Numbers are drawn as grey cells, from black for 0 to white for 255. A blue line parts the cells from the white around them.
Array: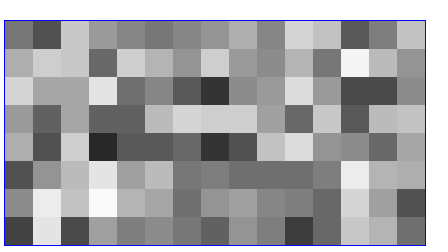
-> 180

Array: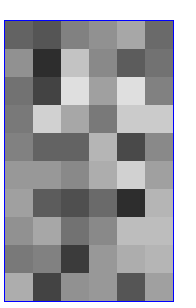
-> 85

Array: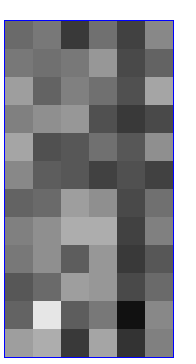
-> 51

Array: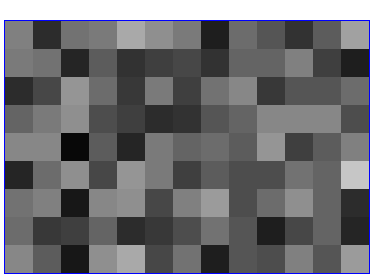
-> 85

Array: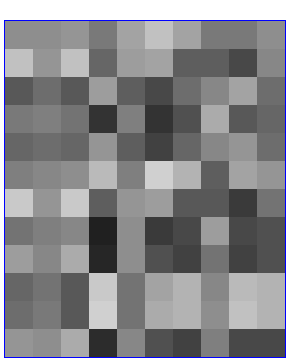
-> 72

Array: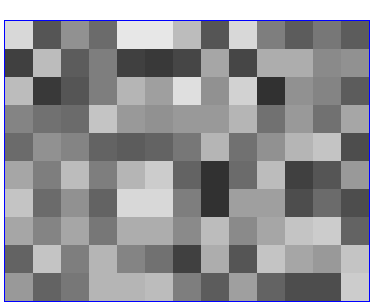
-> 77
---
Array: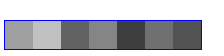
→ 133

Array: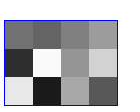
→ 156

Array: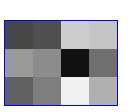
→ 197

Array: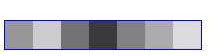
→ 58

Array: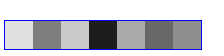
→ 29

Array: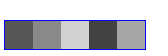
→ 66

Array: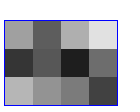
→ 225
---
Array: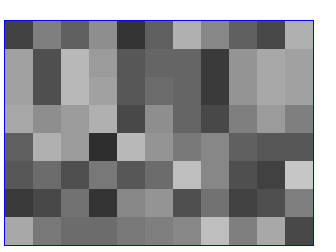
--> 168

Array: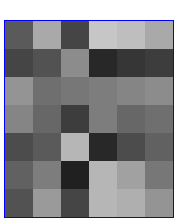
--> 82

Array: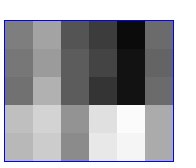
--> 184

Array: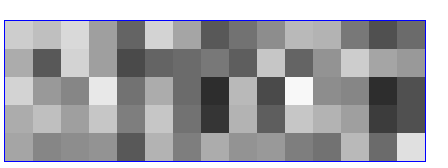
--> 165

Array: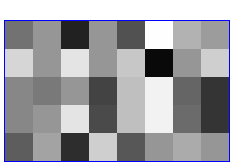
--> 93
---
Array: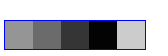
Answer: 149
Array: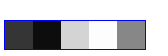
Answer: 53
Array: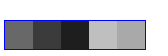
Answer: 104
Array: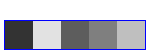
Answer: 51
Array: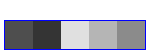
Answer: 78
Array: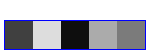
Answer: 64
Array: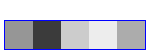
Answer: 150
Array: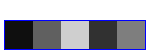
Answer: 15
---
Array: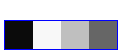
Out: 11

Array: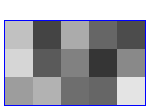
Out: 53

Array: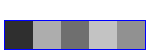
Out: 47

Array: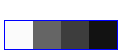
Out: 18

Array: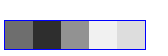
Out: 46

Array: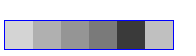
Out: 58

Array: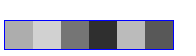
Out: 47

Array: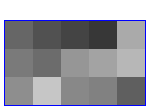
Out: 55

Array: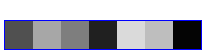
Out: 4

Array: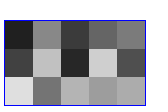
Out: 32
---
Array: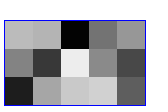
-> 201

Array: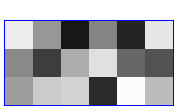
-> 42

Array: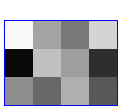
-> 104

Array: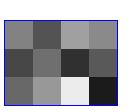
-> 152

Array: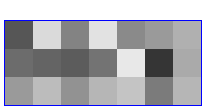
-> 196

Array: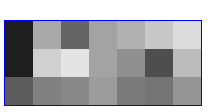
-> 122
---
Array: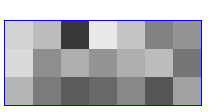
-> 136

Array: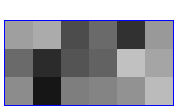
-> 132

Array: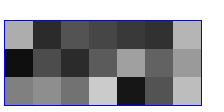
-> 22

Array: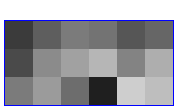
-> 31

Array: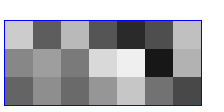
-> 198

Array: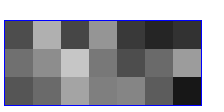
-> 133

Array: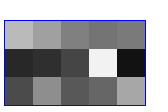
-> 88

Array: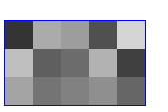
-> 129
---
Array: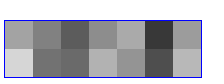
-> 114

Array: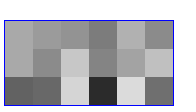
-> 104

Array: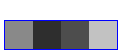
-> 46

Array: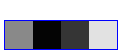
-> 4

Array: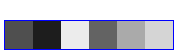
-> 29

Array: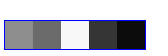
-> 107

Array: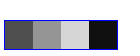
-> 149
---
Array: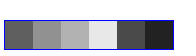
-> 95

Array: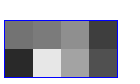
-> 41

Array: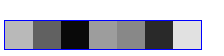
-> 185

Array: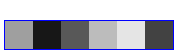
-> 159

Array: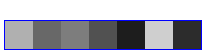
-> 176

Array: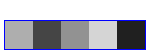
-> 174

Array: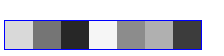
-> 217

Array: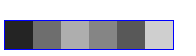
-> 36

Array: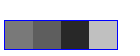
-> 121

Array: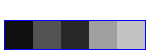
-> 15
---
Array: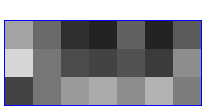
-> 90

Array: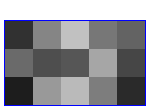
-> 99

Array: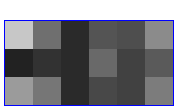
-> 139

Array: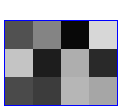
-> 215

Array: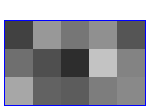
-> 85

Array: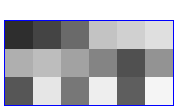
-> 223

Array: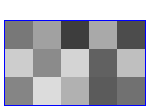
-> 76

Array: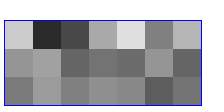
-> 181

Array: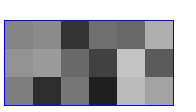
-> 174

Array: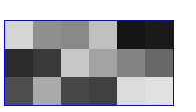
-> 26
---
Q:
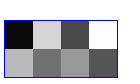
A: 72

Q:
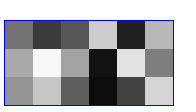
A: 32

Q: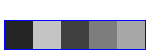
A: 125

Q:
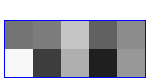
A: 97

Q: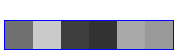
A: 168

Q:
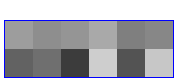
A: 127
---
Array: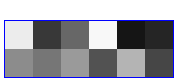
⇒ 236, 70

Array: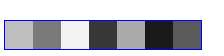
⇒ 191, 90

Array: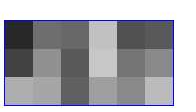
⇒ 40, 187

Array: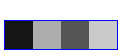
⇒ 21, 202

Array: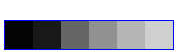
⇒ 3, 207

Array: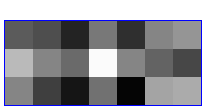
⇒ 91, 171
